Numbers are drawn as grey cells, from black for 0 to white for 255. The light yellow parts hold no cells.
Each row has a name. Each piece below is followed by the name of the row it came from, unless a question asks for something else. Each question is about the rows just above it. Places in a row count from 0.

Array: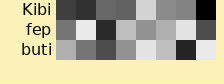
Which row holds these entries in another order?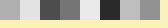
fep
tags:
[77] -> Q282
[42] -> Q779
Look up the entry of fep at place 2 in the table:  Q779
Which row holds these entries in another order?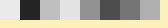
buti

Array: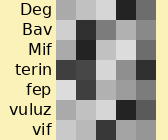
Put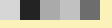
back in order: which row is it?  Deg
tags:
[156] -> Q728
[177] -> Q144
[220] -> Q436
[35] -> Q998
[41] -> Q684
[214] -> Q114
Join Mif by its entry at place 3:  Q436
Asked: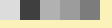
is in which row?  fep
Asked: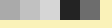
Deg

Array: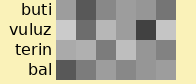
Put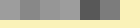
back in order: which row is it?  bal
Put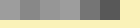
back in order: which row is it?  buti
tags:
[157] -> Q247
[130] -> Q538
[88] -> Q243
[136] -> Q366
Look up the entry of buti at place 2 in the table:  Q366
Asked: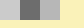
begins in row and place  vuluz, 0

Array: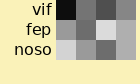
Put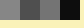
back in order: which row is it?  vif
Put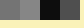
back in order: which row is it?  vif
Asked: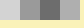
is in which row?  noso
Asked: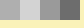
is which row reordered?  noso

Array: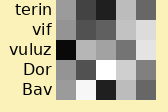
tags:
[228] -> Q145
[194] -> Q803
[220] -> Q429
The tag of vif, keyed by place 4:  Q429
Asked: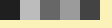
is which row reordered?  terin

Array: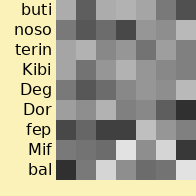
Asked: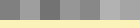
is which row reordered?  terin
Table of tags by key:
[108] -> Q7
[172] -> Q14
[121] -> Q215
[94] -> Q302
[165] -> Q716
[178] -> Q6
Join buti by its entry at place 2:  Q14
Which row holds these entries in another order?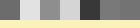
Mif
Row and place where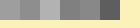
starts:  Dor, 0

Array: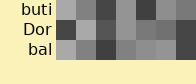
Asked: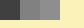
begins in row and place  bal, 2
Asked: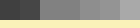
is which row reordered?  bal
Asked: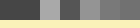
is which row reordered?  Dor
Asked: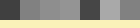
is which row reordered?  bal
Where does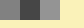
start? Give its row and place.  buti, 1
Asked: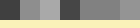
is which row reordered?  bal
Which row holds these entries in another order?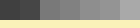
buti

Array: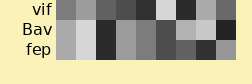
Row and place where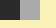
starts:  vif, 6
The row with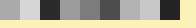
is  Bav
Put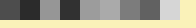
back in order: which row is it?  fep
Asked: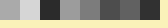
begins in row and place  fep, 0
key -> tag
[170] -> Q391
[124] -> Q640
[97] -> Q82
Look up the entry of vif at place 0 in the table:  Q640
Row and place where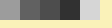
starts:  vif, 1
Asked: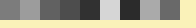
vif

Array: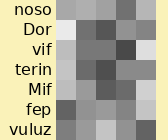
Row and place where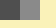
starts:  terin, 2
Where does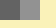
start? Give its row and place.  fep, 0
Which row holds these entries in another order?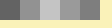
vuluz
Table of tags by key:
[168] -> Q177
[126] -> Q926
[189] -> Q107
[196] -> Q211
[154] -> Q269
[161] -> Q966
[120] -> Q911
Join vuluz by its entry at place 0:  Q926
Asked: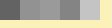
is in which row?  fep
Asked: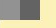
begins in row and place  vuluz, 3

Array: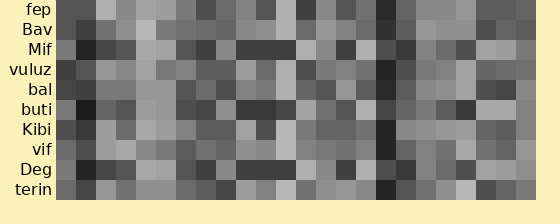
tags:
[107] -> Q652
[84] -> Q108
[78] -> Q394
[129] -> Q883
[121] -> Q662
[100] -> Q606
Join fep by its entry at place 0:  Q108
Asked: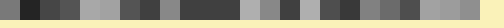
Deg
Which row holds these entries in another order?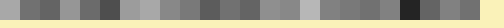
vif
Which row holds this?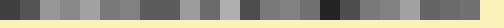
vuluz
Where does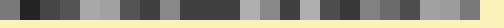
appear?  Mif
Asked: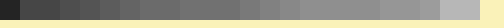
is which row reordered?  terin

